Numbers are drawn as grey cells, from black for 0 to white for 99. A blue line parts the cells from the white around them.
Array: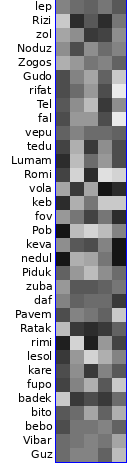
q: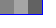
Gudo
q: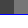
fov
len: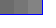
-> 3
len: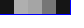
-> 5
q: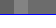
vepu

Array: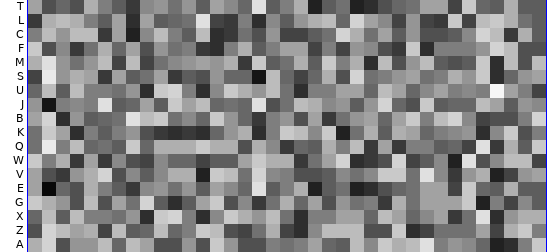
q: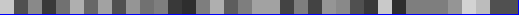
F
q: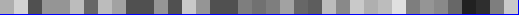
A
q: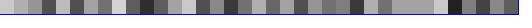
G
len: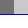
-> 2

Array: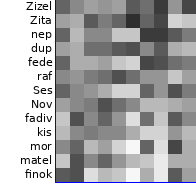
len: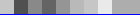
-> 10
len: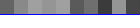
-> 10

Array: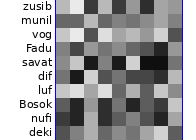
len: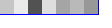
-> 7
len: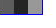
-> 3
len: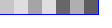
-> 7

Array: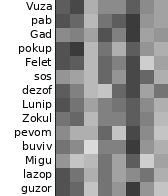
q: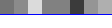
buviv
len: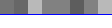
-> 8
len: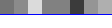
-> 8

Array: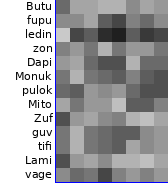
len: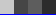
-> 4
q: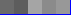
tifi
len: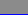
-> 2
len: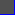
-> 1
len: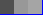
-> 3
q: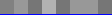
zon
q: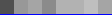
Lami

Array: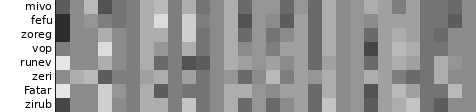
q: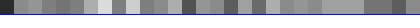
fefu
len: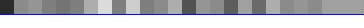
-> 26

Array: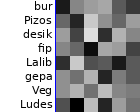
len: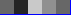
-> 5
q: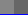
fip
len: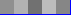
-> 5
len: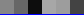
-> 6
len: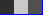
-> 3
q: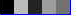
Ludes
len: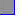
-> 1

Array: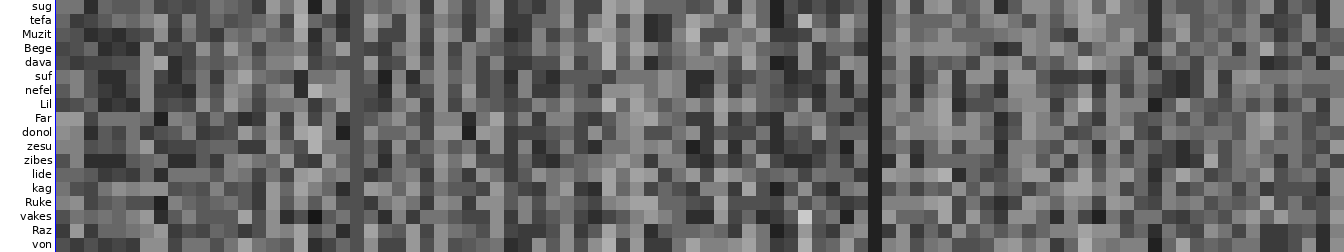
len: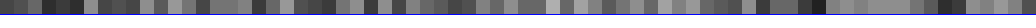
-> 74
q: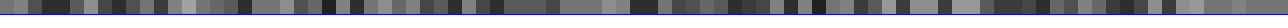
suf
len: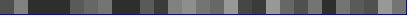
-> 29
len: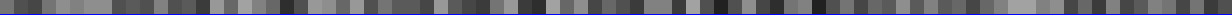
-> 88
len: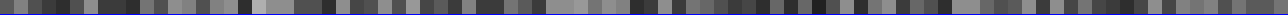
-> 92
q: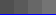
von

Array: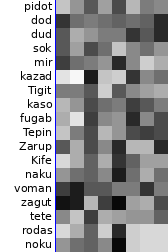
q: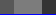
voman
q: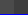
Tepin
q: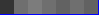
dod
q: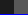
voman
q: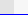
kazad

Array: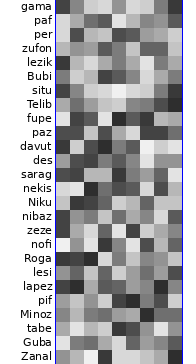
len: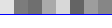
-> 8
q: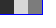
Roga

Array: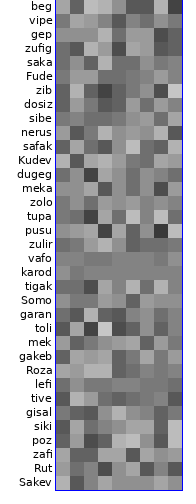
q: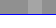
Sakev
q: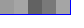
gakeb
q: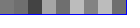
tupa
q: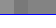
karod

